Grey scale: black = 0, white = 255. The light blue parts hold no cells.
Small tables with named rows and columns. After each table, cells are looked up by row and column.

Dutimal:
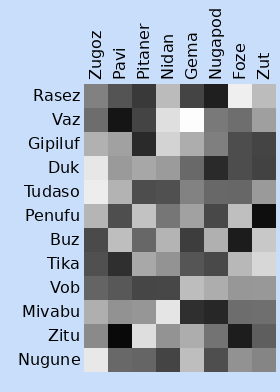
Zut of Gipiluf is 68
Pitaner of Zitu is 222
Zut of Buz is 200
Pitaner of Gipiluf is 42
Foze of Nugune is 146
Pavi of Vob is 88
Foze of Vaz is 110
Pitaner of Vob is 70
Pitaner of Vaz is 68
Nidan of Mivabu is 229

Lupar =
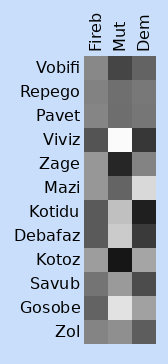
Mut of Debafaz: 203
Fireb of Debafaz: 90
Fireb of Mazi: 151
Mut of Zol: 143
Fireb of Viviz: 84
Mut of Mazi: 100
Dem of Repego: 120

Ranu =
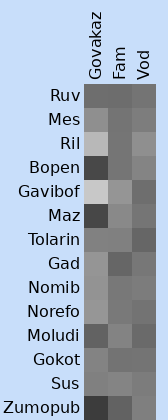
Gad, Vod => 119
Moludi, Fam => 131
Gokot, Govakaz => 131
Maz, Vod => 117
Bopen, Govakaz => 72
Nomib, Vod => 124
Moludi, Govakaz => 98
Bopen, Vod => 132
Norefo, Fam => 121
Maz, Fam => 137
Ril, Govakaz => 184
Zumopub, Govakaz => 60
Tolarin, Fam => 128
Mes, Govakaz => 143
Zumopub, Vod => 127
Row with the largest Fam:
Gavibof

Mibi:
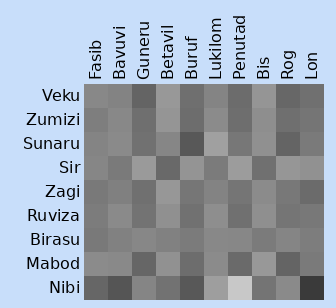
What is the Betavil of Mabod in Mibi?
145
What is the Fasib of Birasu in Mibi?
121
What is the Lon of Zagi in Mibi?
107
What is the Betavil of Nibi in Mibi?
114
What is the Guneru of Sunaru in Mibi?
113
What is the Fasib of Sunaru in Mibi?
132
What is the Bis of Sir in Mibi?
112
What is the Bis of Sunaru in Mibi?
144
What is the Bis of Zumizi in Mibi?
142
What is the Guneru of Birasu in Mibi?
135
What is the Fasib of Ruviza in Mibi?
124
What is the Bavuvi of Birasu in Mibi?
129

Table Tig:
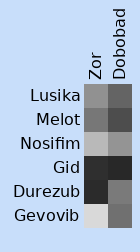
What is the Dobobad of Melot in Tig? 77
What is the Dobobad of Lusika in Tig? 100
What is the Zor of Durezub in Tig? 43
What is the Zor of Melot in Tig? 119
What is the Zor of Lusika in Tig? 145
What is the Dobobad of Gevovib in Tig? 112
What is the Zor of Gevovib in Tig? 217
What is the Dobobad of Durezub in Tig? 122
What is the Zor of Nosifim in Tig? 185
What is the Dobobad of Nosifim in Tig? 148
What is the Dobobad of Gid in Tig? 40
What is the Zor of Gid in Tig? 47
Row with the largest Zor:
Gevovib

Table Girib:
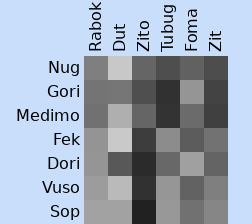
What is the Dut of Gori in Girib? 118
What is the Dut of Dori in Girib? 88
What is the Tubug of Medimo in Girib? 51
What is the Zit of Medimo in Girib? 64
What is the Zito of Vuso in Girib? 49
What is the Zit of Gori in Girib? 67
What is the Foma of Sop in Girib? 113
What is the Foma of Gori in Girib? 149
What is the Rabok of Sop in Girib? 162
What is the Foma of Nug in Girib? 97
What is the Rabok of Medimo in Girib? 113
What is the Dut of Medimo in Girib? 175
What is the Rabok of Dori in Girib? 149
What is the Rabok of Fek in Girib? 148
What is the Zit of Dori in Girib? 100
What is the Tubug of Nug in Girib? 78
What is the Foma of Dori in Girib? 160
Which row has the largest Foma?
Dori

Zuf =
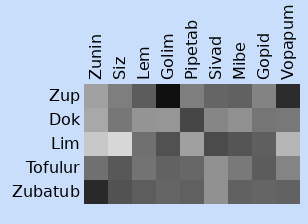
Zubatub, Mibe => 97
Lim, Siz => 215
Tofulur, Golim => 98
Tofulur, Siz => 88
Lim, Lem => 112
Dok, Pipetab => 70
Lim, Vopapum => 182
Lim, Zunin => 200
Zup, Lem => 92
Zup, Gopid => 131
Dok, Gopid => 117

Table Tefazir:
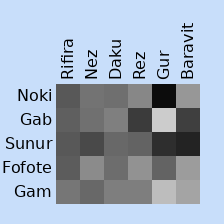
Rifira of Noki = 88
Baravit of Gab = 63
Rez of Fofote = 146
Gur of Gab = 204
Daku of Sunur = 104
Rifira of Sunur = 88
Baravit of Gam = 164
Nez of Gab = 112
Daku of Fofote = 109
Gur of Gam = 189
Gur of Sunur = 46
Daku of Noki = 111
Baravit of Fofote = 156
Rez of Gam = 126
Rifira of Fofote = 92
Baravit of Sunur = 35
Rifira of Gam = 118
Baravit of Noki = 151

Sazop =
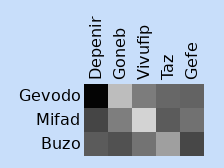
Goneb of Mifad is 126
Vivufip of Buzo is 115
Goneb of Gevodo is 189
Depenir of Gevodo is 4
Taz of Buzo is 159
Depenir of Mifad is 69
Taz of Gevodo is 103
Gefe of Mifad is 113
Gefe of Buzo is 71
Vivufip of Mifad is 211
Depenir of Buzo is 91
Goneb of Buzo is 81
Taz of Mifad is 91
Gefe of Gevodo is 99
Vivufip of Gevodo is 124

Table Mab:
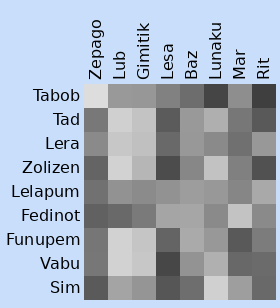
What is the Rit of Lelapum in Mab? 169
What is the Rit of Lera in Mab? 152
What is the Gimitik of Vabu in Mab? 199
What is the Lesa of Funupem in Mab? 100
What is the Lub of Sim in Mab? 164
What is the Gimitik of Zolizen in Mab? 182

